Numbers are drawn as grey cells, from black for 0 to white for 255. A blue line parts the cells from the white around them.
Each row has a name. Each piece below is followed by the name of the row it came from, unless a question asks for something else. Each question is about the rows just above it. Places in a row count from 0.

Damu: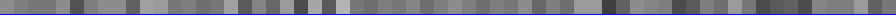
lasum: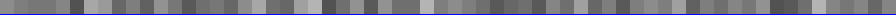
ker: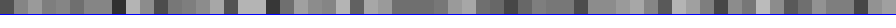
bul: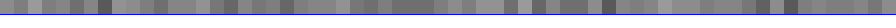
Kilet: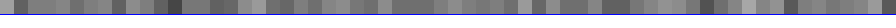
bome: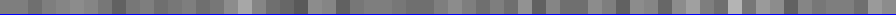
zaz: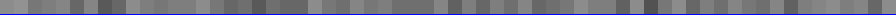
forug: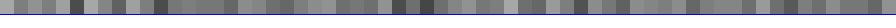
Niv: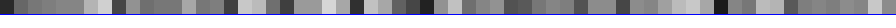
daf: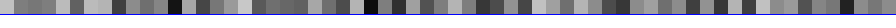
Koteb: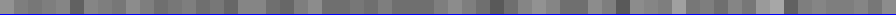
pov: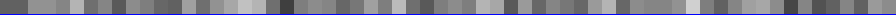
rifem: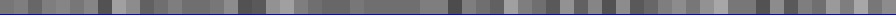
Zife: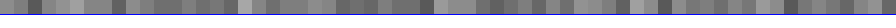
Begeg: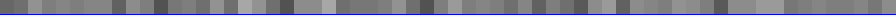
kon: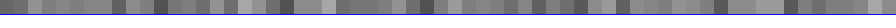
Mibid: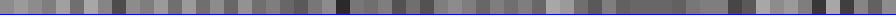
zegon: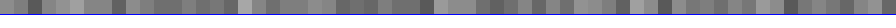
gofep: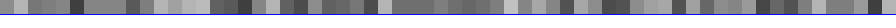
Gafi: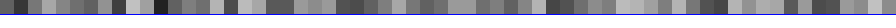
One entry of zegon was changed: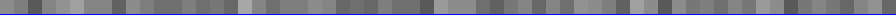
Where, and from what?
36, [111]
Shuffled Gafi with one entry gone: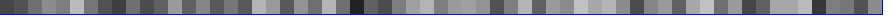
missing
[173]

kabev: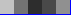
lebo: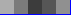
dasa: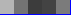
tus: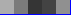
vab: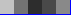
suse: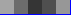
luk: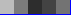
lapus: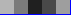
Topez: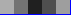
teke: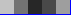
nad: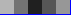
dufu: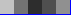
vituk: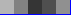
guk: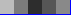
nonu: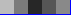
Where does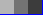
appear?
dasa
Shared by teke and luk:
[115]

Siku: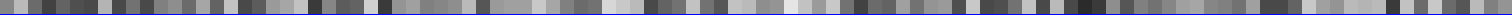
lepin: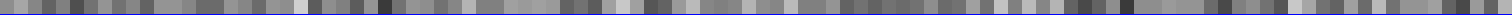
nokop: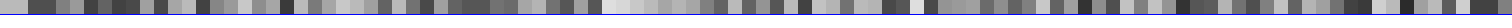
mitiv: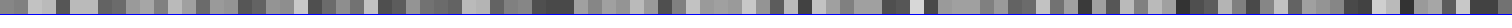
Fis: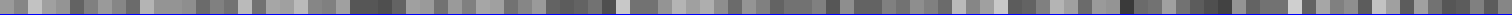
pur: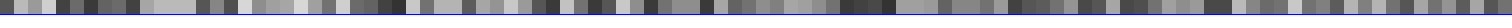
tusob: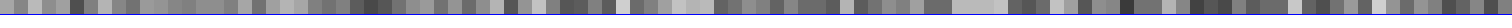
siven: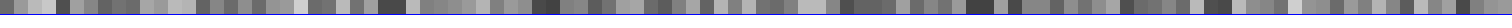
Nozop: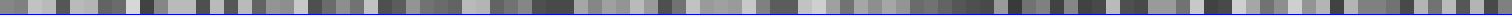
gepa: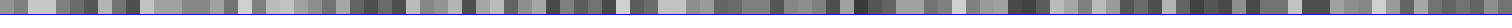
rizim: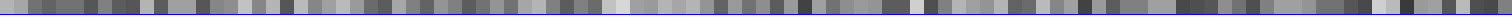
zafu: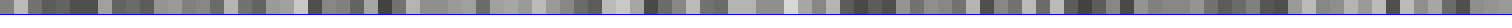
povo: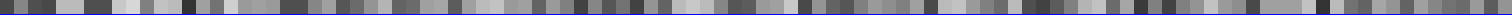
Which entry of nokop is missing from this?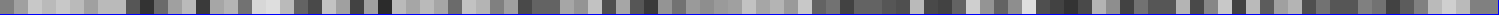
[122]
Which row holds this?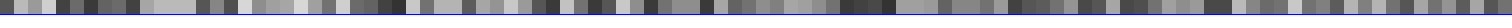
pur
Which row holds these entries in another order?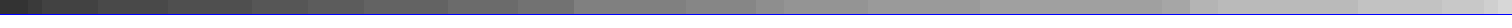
mitiv
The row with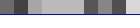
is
pur
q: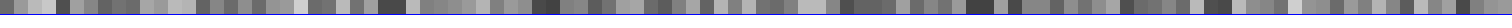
siven
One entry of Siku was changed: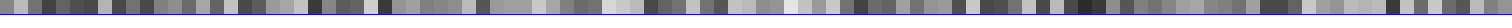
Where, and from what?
2, [107]
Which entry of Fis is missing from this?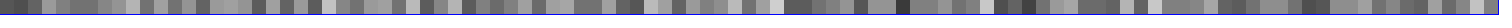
[174]

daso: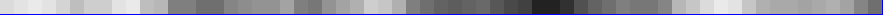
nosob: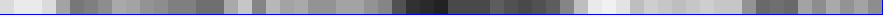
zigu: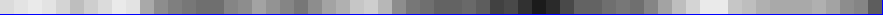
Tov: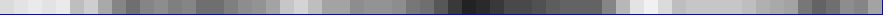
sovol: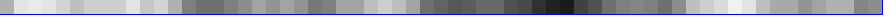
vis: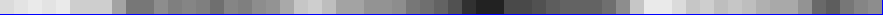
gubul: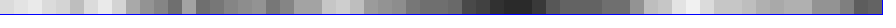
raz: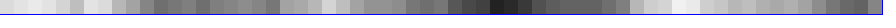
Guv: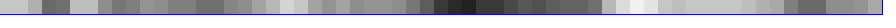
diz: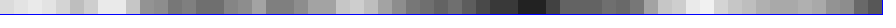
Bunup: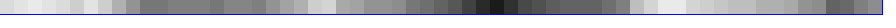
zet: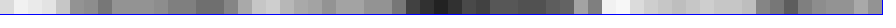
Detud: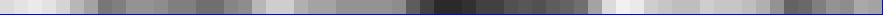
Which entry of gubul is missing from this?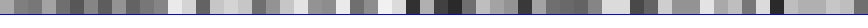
[155]
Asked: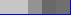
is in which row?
nosob
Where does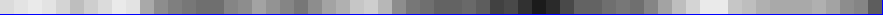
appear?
zigu

